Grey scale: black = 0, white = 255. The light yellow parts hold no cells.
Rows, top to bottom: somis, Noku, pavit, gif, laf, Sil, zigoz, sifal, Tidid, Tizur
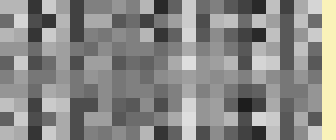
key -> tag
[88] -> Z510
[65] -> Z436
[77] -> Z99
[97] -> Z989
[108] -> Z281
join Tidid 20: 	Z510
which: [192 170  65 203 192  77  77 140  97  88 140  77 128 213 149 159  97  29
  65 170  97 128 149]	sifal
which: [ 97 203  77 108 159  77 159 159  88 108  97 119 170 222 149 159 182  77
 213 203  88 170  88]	laf
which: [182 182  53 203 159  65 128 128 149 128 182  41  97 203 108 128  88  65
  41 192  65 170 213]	somis
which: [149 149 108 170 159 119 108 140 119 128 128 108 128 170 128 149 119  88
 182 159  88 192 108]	gif

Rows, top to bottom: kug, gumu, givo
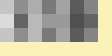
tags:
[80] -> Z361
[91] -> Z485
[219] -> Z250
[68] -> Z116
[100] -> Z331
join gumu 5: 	Z361
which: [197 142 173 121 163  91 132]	kug

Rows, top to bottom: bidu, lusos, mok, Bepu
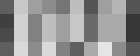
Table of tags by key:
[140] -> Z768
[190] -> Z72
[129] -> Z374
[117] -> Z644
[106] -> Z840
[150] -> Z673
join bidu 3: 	Z768
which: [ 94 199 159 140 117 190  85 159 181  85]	bidu

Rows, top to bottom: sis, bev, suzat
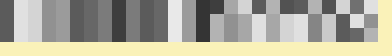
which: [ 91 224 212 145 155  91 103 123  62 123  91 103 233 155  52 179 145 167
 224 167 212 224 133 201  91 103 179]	suzat
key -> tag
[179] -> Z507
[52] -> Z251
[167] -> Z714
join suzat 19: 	Z714

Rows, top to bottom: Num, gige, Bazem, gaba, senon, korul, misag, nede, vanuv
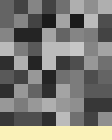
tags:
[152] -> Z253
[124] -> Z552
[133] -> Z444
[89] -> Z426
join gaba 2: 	Z426
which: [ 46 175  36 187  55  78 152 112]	senon
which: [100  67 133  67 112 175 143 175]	Num
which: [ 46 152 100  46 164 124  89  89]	misag
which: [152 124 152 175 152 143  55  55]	nede

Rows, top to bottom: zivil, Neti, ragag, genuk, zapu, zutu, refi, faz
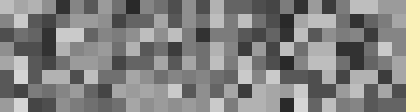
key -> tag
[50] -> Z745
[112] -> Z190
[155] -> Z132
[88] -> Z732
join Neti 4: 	Z190
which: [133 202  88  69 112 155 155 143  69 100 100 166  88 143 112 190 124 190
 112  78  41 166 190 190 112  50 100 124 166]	Neti
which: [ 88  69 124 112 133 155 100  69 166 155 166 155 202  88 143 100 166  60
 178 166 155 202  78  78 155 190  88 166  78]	refi
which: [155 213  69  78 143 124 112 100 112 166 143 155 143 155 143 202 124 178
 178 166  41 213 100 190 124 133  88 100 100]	faz
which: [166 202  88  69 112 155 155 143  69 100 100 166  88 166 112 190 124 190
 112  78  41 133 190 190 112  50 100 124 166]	zapu
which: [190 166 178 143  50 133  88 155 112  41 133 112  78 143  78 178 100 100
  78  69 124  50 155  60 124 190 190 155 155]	zivil

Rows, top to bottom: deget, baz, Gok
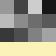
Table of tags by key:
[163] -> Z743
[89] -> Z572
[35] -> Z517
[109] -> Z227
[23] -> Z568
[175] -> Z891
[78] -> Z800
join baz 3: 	Z572
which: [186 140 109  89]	baz
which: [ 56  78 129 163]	Gok

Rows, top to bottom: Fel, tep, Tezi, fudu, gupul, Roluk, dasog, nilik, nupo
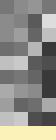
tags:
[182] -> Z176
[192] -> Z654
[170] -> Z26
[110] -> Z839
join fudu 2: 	Z176
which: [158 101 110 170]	nilik
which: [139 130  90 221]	tep
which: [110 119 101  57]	Roluk

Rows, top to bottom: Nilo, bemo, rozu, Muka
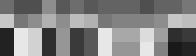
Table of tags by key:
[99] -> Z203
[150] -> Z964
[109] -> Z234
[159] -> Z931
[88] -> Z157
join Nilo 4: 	Z157
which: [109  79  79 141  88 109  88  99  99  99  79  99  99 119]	Nilo
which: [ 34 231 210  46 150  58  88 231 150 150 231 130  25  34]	Muka
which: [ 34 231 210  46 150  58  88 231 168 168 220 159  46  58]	rozu
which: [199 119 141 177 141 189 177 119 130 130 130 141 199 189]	bemo

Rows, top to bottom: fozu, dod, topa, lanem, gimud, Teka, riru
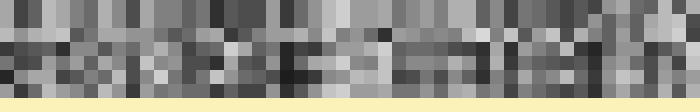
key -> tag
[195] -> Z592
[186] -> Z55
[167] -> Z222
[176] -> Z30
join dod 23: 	Z55
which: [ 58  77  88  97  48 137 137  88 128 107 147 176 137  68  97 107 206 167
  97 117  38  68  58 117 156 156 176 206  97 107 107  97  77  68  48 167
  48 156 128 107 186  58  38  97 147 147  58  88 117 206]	lanem
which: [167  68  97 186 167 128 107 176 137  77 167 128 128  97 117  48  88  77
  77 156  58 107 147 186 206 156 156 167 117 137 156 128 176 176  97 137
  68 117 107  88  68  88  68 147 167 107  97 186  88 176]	fozu
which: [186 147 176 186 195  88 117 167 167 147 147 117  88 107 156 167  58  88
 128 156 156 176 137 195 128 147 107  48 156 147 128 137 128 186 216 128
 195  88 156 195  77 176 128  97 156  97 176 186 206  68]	topa

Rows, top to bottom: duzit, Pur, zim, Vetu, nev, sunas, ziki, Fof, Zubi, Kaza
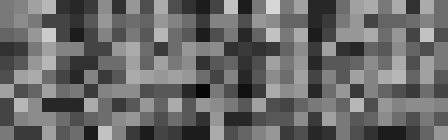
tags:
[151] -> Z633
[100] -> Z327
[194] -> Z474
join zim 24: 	Z633
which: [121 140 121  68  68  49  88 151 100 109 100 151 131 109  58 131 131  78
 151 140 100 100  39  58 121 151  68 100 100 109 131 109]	Pur
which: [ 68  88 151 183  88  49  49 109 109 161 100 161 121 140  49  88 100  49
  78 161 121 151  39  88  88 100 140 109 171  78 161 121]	nev

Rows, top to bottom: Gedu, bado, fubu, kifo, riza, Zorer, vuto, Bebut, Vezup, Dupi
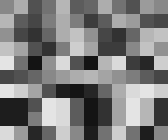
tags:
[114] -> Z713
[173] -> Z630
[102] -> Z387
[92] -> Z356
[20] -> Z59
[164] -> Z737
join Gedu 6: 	Z387
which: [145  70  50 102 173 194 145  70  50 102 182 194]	fubu
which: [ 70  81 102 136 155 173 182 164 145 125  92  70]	Zorer

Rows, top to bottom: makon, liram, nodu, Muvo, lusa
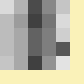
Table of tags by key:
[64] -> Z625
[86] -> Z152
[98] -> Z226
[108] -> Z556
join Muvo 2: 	Z226
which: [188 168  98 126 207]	nodu
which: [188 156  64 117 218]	liram
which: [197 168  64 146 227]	lusa

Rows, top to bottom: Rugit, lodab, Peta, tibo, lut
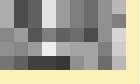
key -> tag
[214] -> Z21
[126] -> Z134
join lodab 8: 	Z134
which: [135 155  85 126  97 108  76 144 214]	Peta
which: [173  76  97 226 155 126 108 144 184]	Rugit

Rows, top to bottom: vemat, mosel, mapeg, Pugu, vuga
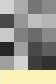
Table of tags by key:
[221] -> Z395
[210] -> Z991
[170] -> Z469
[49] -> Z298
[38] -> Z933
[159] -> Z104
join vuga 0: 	Z104
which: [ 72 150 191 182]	mosel
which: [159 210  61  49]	vuga

